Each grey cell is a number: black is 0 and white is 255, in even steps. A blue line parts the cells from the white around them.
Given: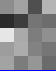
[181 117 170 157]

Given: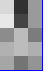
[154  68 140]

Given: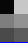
[199 126]

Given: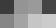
[ 68 198]

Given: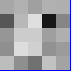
[175  23 204 221 189]

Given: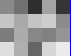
[ 53 205 135 175]

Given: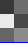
[109 234]

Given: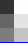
[254 101]

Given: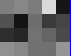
[ 22  58 114 135]
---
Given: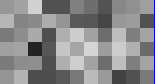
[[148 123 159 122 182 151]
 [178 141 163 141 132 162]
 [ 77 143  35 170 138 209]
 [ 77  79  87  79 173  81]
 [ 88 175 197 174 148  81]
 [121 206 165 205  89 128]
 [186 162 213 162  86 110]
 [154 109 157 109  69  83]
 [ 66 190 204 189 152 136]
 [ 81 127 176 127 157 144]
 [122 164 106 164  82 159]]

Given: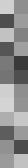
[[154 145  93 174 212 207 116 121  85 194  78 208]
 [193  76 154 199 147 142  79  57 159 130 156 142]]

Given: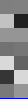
[[121  53 217 114 149 194 127]
 [150 216  99 118 149  33 128]]

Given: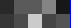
[[ 54  41]
 [ 75  90]
 [203  90]
 [ 69 132]
 [ 83  23]]

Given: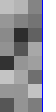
[[ 86 150 196  50 146 138 151 192]
 [148 149 167 149  85  45 130 181]
 [125 195 111 159 168  97 116 132]]

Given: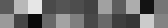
[[154  90]
 [ 69 184]
 [ 10 230]
 [105  74]
 [163  84]
 [127  77]
 [ 72  66]
 [105 161]
 [ 62  93]
 [ 54 173]
 [203  19]
 [131 117]]

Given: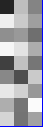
[[213 174 232 136  64 246 143 239  36]
 [115 117 209  78 193 227 153 202 190]
 [162 251 152 202 118 173 111 159 132]]
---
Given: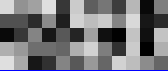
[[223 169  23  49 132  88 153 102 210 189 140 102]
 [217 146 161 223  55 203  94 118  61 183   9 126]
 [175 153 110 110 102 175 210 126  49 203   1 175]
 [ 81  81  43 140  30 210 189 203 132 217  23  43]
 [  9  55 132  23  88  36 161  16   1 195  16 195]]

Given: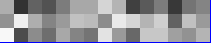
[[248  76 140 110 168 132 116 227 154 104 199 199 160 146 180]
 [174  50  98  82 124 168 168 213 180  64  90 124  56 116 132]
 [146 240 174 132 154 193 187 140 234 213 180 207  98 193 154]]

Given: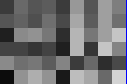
[[138 111 119  92 132  59 105  45  73]
 [ 85  98  79 111  73 167  92 159 111]
 [ 67  67  53  67  31 181  53 197 132]
 [ 59 105  85  92  59 152  85 159 126]
 [ 31 138 146 119  45 181 119 159 197]
 [ 12 146 174 146  25 189 167 105 211]]

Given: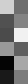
[[208 110]
 [153  95]
 [ 81 131]
 [ 75 241]
 [ 25 124]
 [  4 167]]

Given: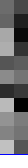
[[193  85]
 [186   2]
 [174  51]
 [168  10]
 [147 124]
 [139 116]
 [131 116]
 [108  72]
 [101  31]
 [ 85  93]
 [ 44  57]]

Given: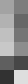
[[200 141]
 [192 117]
 [178 103]
 [163 125]
 [ 95  71]
 [ 50 222]]

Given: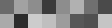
[[170  44 204 191 156  87  80 197]
 [106 162 141  59 141 177 112  74]]

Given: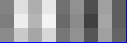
[[139 201 166 215 119 145  86 160 100]
 [131 223 174 231 113 145  78 160  94]
 [125 237 181 243 106 139  64 166  94]]

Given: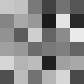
[[214 180 188  32 160 168]
 [200 194 121  66 114  85]
 [160 152 108 121 127 100]
 [146  92 207 100 139 234]
 [133 168 152  26 228  40]
 [ 79 188 114 180 214  73]]
